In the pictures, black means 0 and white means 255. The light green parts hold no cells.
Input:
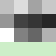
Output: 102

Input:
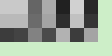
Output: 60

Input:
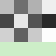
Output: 202

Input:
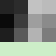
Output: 179

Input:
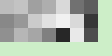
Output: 233

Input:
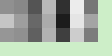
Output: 205

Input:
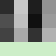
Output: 50
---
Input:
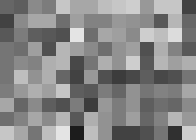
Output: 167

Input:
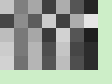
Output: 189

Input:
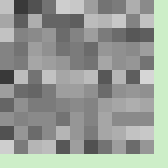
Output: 144

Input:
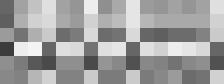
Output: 60

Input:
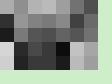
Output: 27

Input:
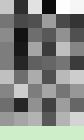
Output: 133

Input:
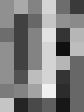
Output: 144
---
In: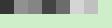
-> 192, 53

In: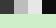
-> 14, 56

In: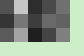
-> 112, 90

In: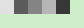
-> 55, 225

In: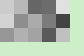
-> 225, 150

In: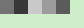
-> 91, 115
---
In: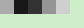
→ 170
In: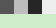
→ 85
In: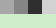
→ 167
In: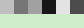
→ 191
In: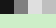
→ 21
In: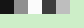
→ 20
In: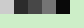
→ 204
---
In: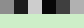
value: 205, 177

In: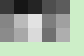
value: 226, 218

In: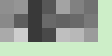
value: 205, 191

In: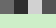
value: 209, 105

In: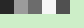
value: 246, 155

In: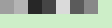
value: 218, 180

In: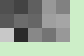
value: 200, 165

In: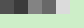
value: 219, 131

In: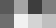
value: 241, 212

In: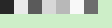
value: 248, 234
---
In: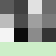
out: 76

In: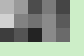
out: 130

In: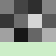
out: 110

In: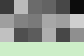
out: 130

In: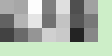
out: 180

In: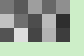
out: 111

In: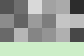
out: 99

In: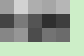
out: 122

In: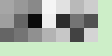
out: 101
